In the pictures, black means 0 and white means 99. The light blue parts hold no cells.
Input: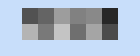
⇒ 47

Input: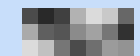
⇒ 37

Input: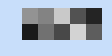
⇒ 44

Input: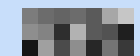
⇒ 51

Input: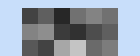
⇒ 55

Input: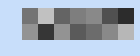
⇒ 21

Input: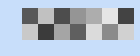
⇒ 23
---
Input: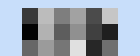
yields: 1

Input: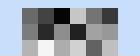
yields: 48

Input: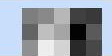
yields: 39

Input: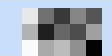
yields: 69

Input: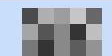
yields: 64

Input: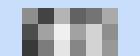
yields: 30

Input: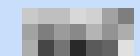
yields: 63

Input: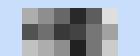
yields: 32
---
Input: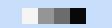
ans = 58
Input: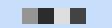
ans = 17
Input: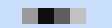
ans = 5
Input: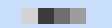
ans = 23
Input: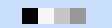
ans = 96
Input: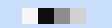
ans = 5
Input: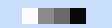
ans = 54
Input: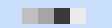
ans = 64
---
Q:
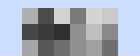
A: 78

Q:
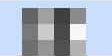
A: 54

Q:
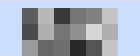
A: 76

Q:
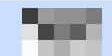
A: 48

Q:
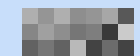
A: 34

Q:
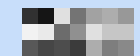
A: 59
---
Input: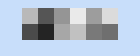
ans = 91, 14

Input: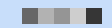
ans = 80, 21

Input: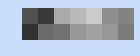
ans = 79, 19

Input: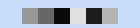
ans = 87, 4

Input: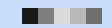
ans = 85, 9

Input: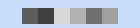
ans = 84, 25

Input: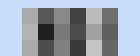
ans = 76, 12

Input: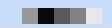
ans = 90, 4

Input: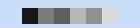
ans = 85, 9

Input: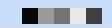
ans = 90, 3
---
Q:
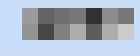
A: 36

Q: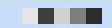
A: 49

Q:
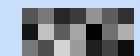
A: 8

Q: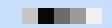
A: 60

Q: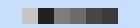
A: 27

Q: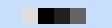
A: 39
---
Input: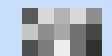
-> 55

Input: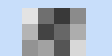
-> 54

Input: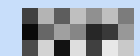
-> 48

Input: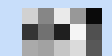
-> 4

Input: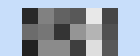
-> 27

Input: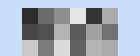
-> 66

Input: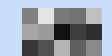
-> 74

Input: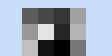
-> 63

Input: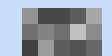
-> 65
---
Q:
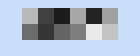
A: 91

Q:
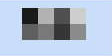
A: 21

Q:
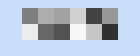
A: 77

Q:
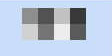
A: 92

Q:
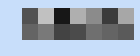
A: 39

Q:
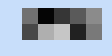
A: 13

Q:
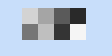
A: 20

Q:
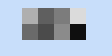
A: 54
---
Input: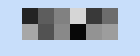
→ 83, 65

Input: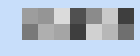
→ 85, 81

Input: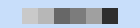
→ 78, 71

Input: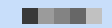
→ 75, 60

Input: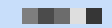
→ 86, 49

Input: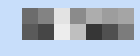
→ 92, 88

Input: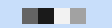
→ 94, 63

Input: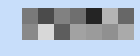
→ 84, 70

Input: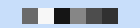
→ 96, 52

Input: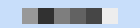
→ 92, 59
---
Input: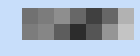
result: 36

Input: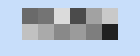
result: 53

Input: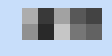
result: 77

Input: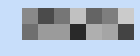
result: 60

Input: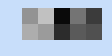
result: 17

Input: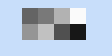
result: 31

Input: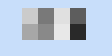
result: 90

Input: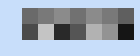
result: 16

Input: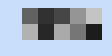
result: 66

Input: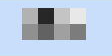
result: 62
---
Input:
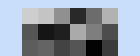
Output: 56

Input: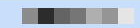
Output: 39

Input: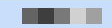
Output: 47

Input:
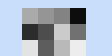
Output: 51

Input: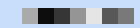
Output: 21

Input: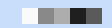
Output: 67

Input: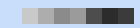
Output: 54
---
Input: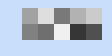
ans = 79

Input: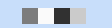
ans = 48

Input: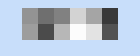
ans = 82

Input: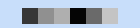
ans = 56

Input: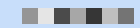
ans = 65

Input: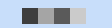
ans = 35
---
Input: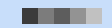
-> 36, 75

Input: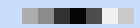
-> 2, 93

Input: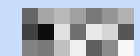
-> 43, 96

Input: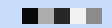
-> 15, 94

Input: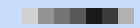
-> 34, 81

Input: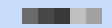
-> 22, 74

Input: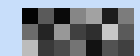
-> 25, 77
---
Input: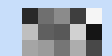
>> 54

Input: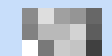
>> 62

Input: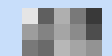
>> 68

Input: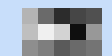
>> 17

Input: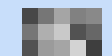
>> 64

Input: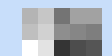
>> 45

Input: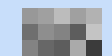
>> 73

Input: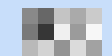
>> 76

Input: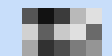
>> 23
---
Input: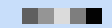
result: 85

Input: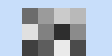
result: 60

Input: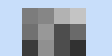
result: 52

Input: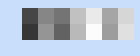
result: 91

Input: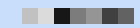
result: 58

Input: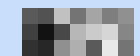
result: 64

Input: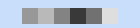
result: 22

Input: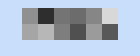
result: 42
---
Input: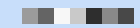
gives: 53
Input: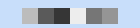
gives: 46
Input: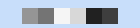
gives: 13
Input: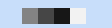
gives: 9
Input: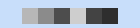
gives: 26
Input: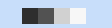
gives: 81
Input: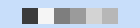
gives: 82
